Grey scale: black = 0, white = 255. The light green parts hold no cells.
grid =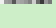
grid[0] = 239
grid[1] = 155
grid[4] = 168
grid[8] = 204

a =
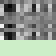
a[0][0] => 88
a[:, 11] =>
[137, 91, 78, 124, 134, 123, 103, 130, 86, 103]
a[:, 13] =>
[114, 87, 92, 120, 118, 125, 97, 121, 90, 97]
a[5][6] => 144
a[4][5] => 109
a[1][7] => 177
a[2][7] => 156
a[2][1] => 28
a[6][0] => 243
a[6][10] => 124
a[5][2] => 128
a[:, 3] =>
[120, 48, 46, 107, 125, 125, 60, 126, 49, 61]
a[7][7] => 156
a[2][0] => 204
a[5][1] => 122
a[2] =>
[204, 28, 27, 46, 206, 150, 192, 156, 44, 196, 103, 78, 177, 92]
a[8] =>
[187, 33, 20, 49, 204, 139, 193, 167, 40, 204, 105, 86, 188, 90]
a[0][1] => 122
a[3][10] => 139
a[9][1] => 59
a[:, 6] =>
[151, 194, 192, 115, 152, 144, 140, 150, 193, 139]
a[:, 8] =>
[123, 30, 44, 102, 131, 140, 70, 137, 40, 71]
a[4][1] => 125
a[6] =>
[243, 59, 16, 60, 184, 195, 140, 108, 70, 141, 124, 103, 185, 97]
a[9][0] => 245
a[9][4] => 184
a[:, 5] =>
[111, 131, 150, 162, 109, 127, 195, 114, 139, 196]
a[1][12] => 203
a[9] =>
[245, 59, 17, 61, 184, 196, 139, 105, 71, 139, 124, 103, 183, 97]

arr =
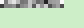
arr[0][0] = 248
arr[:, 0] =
[248, 62]
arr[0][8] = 157
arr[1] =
[62, 134, 131, 144, 82, 136, 149, 196, 91, 210, 148, 206, 84, 135, 160, 79]
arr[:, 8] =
[157, 91]
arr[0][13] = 159
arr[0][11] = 36

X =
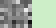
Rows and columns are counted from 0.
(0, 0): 102
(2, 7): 175
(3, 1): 121
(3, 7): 68
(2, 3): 110
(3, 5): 119
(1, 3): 94
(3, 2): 154
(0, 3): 159
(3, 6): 163
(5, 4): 98
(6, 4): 164
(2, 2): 139
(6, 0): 143
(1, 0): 120
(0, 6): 89
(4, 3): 132

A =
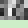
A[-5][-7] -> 82
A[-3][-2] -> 146
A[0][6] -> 203
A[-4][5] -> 140
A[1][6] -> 208
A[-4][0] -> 148
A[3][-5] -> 241
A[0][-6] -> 107
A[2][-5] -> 245
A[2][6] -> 60

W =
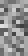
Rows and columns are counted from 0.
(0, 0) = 163
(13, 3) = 124
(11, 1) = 188
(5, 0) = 82
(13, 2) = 141
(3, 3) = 183
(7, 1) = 95
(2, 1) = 76
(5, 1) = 192
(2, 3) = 204
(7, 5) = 149
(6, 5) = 63
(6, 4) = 81
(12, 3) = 151
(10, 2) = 118
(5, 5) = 140
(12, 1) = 183
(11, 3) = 94
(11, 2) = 140
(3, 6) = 106
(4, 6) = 145
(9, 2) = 135
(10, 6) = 168
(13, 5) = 112
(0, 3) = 114
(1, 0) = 107
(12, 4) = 84
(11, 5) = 188

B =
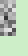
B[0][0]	151
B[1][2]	213
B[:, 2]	[198, 213, 116, 186, 176, 102, 112, 225, 83]
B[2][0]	136
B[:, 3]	[184, 145, 226, 169, 185, 108, 207, 79, 144]
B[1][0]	203
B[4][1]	53
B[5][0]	185
